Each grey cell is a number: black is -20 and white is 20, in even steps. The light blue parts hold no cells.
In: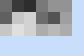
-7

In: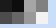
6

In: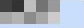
-2

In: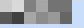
-2

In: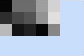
3

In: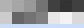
-12

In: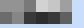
11

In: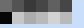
-5

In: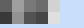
-3
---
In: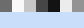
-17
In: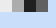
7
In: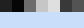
15
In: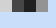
-9
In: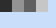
3
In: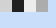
-15
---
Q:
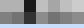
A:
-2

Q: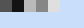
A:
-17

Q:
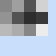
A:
7

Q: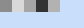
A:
14

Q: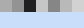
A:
3

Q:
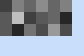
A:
-14

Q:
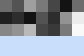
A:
3
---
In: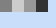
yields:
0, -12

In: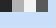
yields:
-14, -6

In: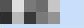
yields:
-7, 3

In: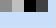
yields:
2, -10

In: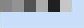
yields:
1, 11

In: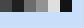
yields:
-9, -17
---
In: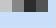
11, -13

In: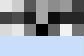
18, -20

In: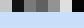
15, -19

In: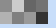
12, -12

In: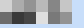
15, -11

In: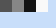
19, -17

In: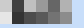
16, -12

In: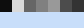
14, -18

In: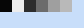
17, -19
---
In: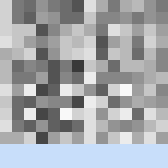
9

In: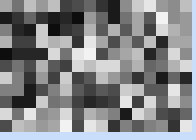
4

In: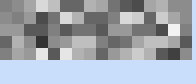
8

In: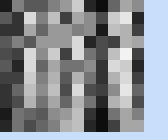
-4

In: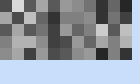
-12

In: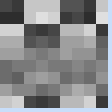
-7
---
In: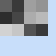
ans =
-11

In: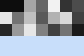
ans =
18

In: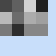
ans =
-5

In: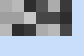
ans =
-7

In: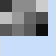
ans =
2

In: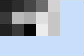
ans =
-9

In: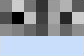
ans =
4
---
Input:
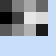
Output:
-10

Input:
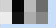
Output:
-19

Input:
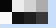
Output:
17

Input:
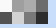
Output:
5

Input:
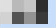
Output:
9

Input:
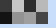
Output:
11
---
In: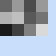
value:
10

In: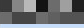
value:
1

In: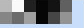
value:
19

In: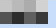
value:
9

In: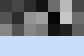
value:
-13

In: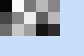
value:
1

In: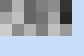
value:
10

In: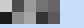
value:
-8

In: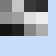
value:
5
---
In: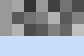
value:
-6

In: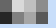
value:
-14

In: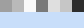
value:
-1

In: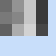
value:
-5

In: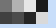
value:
-10

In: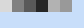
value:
-6

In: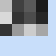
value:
-12

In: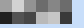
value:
-9

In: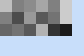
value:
-6

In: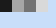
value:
-16
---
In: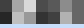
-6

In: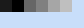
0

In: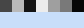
5

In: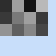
5

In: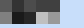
-8

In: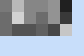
1

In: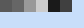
12
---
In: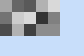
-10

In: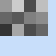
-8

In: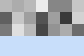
9

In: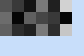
-15

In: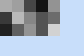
3

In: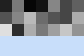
7

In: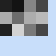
-1

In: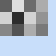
7

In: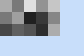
-7

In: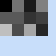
6
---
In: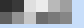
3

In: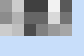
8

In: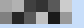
-14

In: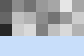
10

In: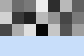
-11

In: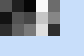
-7
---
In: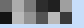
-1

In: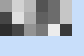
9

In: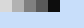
0

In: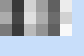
13

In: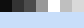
-8

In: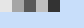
-6

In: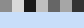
-16
